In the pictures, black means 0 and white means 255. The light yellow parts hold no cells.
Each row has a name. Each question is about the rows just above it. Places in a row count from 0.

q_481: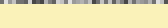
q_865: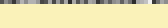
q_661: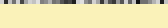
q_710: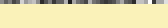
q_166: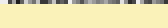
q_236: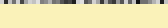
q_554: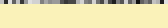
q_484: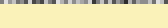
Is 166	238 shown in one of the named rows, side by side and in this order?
no
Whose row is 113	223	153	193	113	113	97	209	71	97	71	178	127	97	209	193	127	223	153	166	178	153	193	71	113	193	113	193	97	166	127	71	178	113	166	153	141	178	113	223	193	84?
q_481

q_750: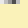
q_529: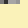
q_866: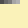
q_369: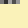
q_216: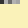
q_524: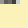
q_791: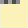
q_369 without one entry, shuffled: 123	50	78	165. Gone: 150
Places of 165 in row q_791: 2
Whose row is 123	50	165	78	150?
q_369
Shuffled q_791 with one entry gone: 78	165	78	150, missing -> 137
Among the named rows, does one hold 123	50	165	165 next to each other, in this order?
yes

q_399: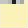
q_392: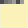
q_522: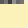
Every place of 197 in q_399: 0 1 4
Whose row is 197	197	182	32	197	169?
q_399
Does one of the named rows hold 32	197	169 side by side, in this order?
yes
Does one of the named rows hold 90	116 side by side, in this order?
yes
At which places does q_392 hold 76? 0 4
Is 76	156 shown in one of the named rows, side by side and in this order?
yes
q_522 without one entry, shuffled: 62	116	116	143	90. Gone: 103

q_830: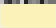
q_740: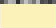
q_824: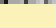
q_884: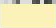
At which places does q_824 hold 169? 2 3 4 7 8 12
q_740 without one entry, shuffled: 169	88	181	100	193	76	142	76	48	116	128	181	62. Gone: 154
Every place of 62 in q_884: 11
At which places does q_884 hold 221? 0 2 5 6 7 10
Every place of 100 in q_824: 11
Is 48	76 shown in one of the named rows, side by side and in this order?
no
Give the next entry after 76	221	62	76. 181

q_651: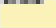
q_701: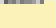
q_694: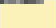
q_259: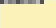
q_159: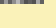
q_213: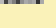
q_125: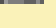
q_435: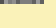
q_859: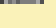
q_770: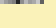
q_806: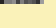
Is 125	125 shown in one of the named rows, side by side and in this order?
yes
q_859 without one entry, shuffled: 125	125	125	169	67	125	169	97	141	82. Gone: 111

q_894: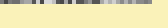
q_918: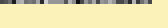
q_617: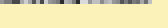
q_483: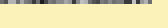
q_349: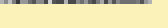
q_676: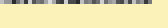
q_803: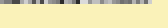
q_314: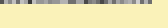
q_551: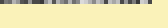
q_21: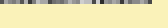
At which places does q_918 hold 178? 5 17 27 33
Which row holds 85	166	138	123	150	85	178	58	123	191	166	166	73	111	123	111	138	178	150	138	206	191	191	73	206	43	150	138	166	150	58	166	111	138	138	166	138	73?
q_21
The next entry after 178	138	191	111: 191
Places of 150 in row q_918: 12 13 14 15 21 25 28 36
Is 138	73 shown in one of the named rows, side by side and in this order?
yes
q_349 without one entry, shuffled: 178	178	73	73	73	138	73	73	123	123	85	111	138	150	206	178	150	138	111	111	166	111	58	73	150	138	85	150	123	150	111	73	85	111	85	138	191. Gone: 97
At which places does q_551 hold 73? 0 6 8 9 26 30 32 37

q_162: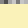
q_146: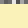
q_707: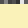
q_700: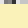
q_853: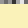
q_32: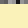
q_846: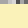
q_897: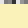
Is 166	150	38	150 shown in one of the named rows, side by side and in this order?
no
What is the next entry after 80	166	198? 122
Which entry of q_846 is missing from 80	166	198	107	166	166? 214
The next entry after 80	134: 65

